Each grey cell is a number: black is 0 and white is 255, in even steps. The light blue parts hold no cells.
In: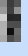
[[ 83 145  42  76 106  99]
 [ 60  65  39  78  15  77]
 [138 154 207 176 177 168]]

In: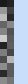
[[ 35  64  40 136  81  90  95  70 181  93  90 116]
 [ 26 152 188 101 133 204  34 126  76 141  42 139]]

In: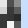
[[141  91  42  89]
 [ 79  58  54 244]
 [230 211  58  56]]

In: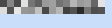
[[227  83]
 [102  78]
 [162 117]
 [154  42]
 [182  82]
 [127  64]
 [114 182]
 [160 157]
 [154  72]
 [ 95 193]
 [117 147]
 [225 150]
 [ 75 231]
 [134  83]
 [ 73 220]]

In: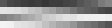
[[132  68 238  84]
 [122  75 241  96]
 [100  89 240 109]
 [ 93  95 238 119]
 [ 84 103 235 128]
 [ 71 119 225 149]
 [ 67 136 226 163]
 [ 61 144 218 167]
 [ 61 161 208 180]
 [ 54 171 202 193]
 [ 61 189 183 208]
 [ 57 196 171 219]
 [ 61 211 162 224]
 [ 66 220 146 228]
 [ 70 224 137 241]
 [ 85 227 128 243]]

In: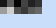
[[ 51 103]
 [ 34  90]
 [ 67  57]
 [  4  80]
 [ 91 206]
 [ 22 156]]

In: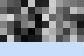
[[106 159  48  20  68 113]
 [119 192  56 112 142 197]
 [129  82  75 162  62 113]
 [155 109 121 110 126  78]
 [205 198 102 198 173 189]
 [ 34 129 213  42 196 160]
 [ 30  99   8  13  61  29]
 [195  39  60 147   5  24]
 [ 21 174 117 123  59  10]
 [ 77  65 100  39  19  62]
 [ 88  57 213  87  90 203]
 [122  94 184 129 164  31]]
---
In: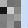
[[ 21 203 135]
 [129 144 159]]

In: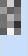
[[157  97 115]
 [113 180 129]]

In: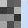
[[ 56  69 178]
 [141 146  49]]

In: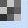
[[196  70  96]
 [ 47  95 184]]

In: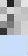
[[170 217 204]
 [218 100 198]]

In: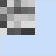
[[171 126  85]
 [103 170 196]]

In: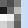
[[ 26 105 189]
 [248 237 117]]
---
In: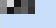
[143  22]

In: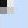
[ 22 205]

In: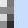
[231 134]

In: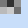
[120 203]

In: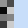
[147 202]

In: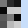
[118 202   8]

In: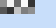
[144  51]

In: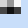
[214  17]

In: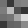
[114 187 166 138]
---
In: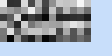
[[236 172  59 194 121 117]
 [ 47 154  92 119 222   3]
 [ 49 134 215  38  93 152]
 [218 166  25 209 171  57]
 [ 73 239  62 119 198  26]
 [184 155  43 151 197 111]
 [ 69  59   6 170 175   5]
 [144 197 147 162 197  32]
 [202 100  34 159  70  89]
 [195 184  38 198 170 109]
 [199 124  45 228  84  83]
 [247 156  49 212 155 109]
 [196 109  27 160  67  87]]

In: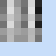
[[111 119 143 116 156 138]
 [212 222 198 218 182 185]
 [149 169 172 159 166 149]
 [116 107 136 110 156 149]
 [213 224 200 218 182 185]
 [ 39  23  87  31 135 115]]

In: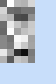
[[106 212 195 110 105 136 136 232 177]
 [255 109 181 232 251 114 123 162  90]
 [184 103  76 196 162 248 233  49 198]
 [178 117  72 165 192 240 200  15 186]
 [214 117 143 201 204 161 164 122 130]]

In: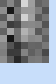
[[100 142  91 136  99 155 133 127 140]
 [134  23 156  60 163  21  84  59  91]
 [ 91 116 102  71 110 108  50  60  40]
 [215 153 209 135 178 158  84 131  80]
 [158 154 161 137 154 135 102  96 119]
 [ 99 126  91 132  89 139 100 112 122]
 [112  82 116  84 117  95 120  73 102]]

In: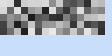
[[223 215 108  66  62]
 [218 104 147 143 111]
 [ 48 223 129  30 188]
 [205  58 175 101  31]
 [212 155  29 199 227]
 [211 170  87  96  73]
 [216  35  95 149 215]
 [142 221  52 154 233]
 [201 100  46 187 158]
 [ 92  54 127 164 129]
 [ 80 123  84  56 201]
 [104 220 132 186 127]
 [ 47 100 188  60 226]
 [195 145 193  84 164]
 [187 133 209  56  48]]

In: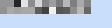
[[149 145]
 [148 169]
 [ 37 161]
 [227 167]
 [140 168]
 [214  93]
 [134  67]
 [157 239]
 [122  85]
 [184  91]
 [127 141]
 [169 183]
 [132 103]]
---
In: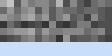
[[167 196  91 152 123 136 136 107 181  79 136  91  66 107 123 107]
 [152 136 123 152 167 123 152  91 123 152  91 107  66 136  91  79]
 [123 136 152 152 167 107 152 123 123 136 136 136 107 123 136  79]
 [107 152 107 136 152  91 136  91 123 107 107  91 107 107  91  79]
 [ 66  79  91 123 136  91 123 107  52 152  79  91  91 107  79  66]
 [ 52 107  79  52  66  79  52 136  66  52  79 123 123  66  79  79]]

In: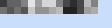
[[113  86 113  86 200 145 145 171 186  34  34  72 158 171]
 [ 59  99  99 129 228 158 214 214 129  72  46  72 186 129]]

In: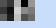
[[ 94  30 192  80 107]
 [ 80  54 180   5 150]
 [ 54  17 207 137 123]]

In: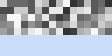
[[216 105 105 105  89 216 189  62 189 246  50  74 189  89 105  50]
 [161 134 232 161 232 246 203 134 232  50  62 175 189 246 161 105]
 [134 148 246  89 148 119  74 232 134 161 216 134 148 119 203 175]
 [119 246 246 175 246 148 232 105  62  89 232 105 119 148 189 216]
 [ 74  74 203 203  89 189  74 232 232  50 203 216 232  89 119 189]]

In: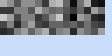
[[200 158  71 129 129  56  85 143 200  71   1 158 129  41  28]
 [174 143  85 143 143 113  56 174 188 101  14 113 174  28  14]
 [ 71 129  41 113 158  71  56 101 101  85 101  71 113  71  56]
 [ 56  56 129 129  85 174 129 101 113  85  56 101  41 158 113]
 [ 41  56 129 158 101 143 174  71 129 143  41 143 113  85 158]]

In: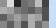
[[174 160 122 109  95 122  82]
 [146 218  38 109 122 189  67]
 [134  95 146  82 174 109 146]
 [ 95 134 160 134 174 160  82]]

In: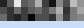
[[107  50  34  62   7  78  78  50 148  62 123 135]
 [ 78  50 107  62  92 107  78 123 176  50 123 164]
 [ 34  92 232  92 107 176  62  19 135  78 190 148]]
